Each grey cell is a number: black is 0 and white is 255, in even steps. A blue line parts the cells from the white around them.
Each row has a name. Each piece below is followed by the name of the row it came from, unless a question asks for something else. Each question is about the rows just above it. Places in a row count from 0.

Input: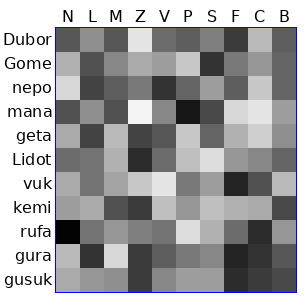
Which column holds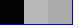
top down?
N
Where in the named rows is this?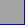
vuk, 2

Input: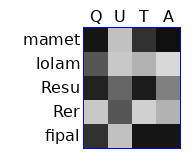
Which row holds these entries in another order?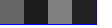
Resu
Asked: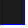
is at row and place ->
Resu, 2
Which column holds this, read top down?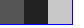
Q
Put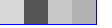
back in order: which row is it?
lolam
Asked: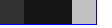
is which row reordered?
fipal
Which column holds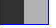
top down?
T

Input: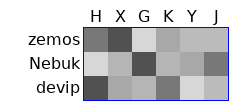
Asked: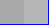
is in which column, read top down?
K
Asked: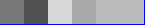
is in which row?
zemos
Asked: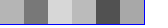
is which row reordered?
devip
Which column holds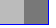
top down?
J
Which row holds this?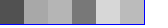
devip
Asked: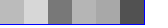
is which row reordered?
devip
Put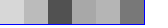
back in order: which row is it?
devip

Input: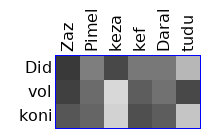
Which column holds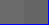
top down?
Pimel
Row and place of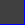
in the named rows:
vol, 0
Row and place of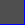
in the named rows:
koni, 3
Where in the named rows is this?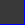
Did, 0
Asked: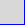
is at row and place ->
vol, 2

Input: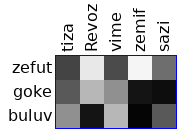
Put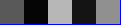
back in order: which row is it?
buluv
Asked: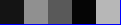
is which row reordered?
buluv
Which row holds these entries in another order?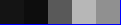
goke

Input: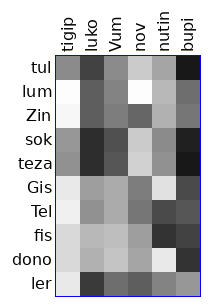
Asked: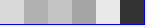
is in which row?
dono
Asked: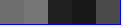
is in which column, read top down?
bupi
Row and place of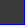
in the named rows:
ler, 1
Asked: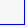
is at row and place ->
Zin, 0

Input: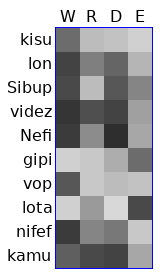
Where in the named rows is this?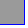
lota, 1
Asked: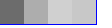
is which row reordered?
gipi
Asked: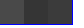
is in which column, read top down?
W
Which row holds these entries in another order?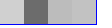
kisu
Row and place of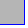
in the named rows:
lon, 3

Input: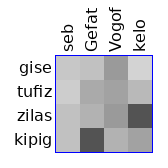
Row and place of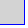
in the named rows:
gise, 3
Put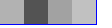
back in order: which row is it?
kipig
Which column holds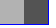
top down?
Gefat
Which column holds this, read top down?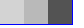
kelo
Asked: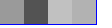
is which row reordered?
zilas
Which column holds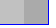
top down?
Gefat

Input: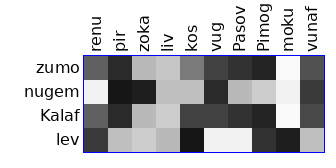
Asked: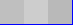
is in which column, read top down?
liv
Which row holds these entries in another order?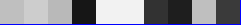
lev
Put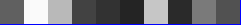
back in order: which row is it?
zumo
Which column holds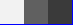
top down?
renu
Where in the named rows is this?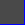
Kalaf, 9
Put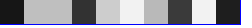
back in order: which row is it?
lev
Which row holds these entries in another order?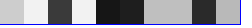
nugem

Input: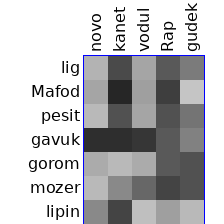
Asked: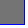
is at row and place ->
pesit, 4
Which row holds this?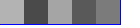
lig
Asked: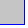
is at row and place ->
Mafod, 4
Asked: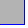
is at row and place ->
lig, 0
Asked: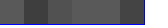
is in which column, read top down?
Rap
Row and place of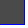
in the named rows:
lig, 1
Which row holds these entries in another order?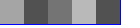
pesit

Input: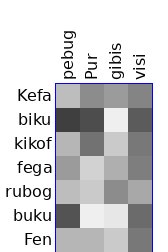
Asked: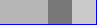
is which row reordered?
Fen
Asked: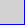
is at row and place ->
fega, 1

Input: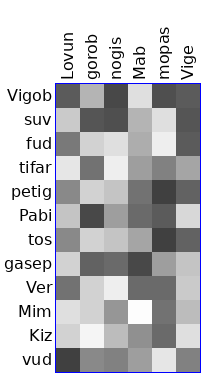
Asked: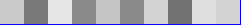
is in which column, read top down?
Lovun
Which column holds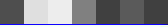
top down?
mopas
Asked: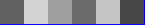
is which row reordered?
gasep
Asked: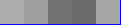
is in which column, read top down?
Mab
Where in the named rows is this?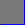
fud, 0
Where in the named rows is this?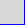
Pabi, 5

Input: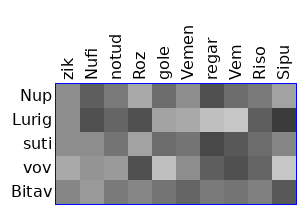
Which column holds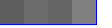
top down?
Riso
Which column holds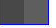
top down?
regar
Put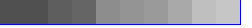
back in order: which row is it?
vov
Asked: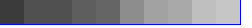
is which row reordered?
Lurig
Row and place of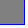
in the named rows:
Bitav, 8
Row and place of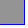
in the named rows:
vov, 1

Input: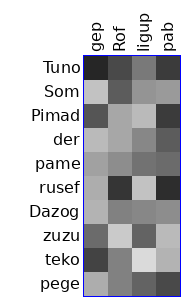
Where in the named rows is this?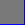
Tuno, 2
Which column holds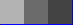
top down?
gep
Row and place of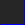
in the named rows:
Tuno, 0
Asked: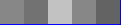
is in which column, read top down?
ligup
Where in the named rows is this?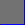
pame, 2

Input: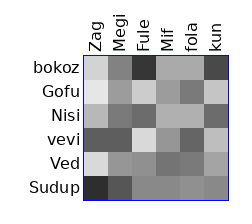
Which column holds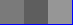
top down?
Megi
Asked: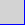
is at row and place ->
bokoz, 0
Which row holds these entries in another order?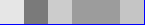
Gofu
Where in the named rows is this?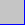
Gofu, 5
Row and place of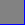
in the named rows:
bokoz, 1
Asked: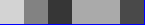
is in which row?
bokoz

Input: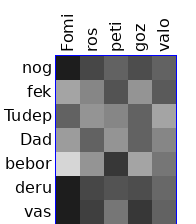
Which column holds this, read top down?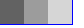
Fomi
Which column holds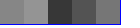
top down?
peti
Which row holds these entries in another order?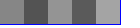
fek
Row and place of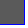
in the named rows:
fek, 4
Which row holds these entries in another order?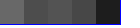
deru
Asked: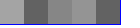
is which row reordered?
Tudep

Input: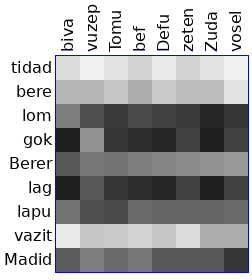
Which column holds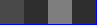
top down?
bef
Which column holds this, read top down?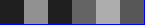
Zuda
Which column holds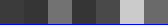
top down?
Tomu
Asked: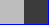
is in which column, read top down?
zeten
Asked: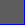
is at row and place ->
Madid, 0

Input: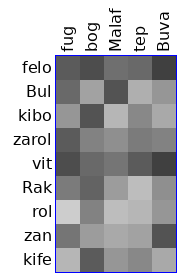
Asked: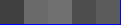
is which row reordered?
felo
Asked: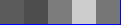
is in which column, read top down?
fug
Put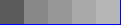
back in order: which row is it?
kife
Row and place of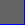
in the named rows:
Rak, 1
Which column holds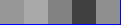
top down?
Buva
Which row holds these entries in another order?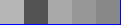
kibo

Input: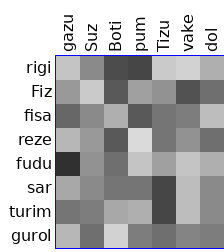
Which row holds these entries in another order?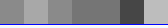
sar
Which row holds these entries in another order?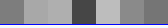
turim
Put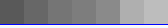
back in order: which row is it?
fisa
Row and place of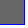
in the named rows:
fisa, 0
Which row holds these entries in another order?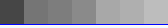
turim
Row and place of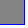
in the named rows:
gurol, 5
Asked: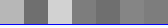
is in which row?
gurol

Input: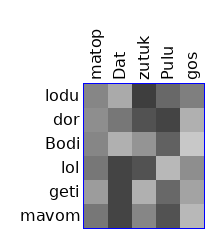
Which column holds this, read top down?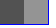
zutuk
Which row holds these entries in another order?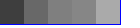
lodu
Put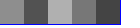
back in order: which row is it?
dor
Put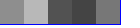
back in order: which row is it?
lol

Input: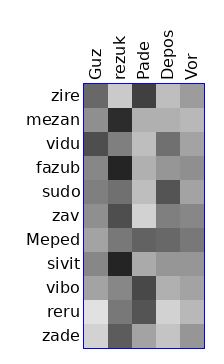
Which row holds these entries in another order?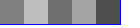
vidu
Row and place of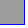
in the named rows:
zire, 4
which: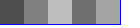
vidu
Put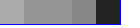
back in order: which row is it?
sivit
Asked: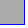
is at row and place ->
sivit, 2
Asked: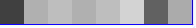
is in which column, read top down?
Pade
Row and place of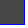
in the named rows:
vibo, 2

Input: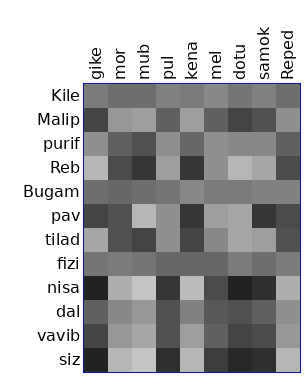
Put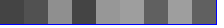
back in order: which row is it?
Malip
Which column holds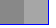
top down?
samok
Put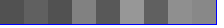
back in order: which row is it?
dal
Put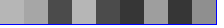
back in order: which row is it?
Reb
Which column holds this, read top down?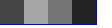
gike
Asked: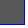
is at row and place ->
dal, 5
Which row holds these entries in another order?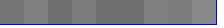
Kile

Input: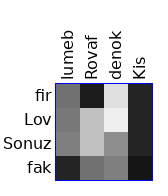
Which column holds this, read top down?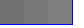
lumeb
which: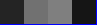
fak
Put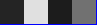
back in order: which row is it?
fir
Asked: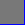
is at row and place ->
Lov, 0

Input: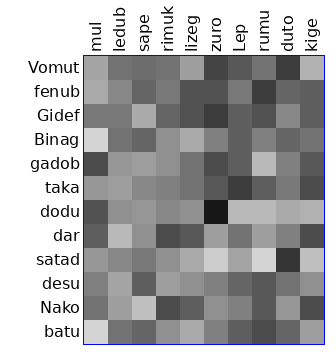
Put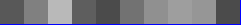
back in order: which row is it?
gadob
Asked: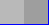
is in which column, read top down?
rumu
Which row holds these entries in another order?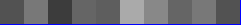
fenub
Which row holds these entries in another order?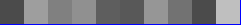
Nako
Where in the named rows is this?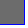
Vomut, 2
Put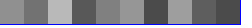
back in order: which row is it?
gadob
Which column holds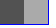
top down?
lizeg

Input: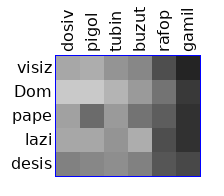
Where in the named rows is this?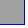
pape, 0
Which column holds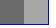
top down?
pigol
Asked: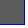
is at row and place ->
pape, 4
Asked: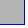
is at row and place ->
Dom, 2
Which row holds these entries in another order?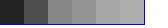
visiz

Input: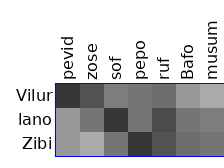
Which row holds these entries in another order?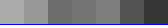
Vilur
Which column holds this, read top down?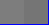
musum
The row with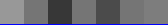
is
lano
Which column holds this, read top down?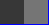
sof
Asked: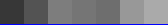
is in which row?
Vilur
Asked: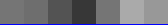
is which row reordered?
Zibi

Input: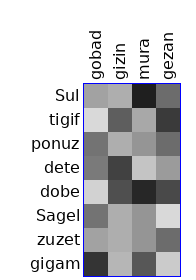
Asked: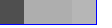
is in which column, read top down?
gizin
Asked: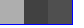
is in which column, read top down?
gizin
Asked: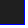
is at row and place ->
Sul, 2

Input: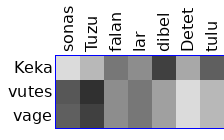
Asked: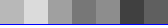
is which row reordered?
vage
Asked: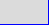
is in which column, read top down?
Detet
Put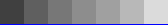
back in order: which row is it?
vage
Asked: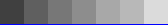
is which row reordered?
Keka

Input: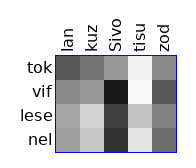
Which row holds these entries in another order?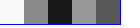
vif
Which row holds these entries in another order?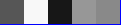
vif
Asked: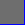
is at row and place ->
nel, 4
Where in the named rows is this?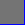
tok, 1
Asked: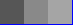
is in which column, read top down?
lan

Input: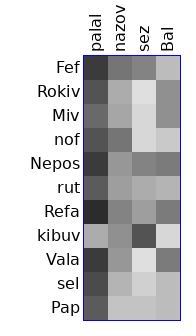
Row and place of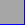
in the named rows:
Miv, 1
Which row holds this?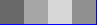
Miv
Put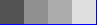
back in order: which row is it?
Rokiv

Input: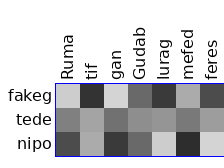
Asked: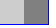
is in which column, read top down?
Ruma
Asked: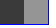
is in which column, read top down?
lurag
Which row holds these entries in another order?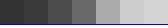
fakeg
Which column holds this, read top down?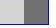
gan

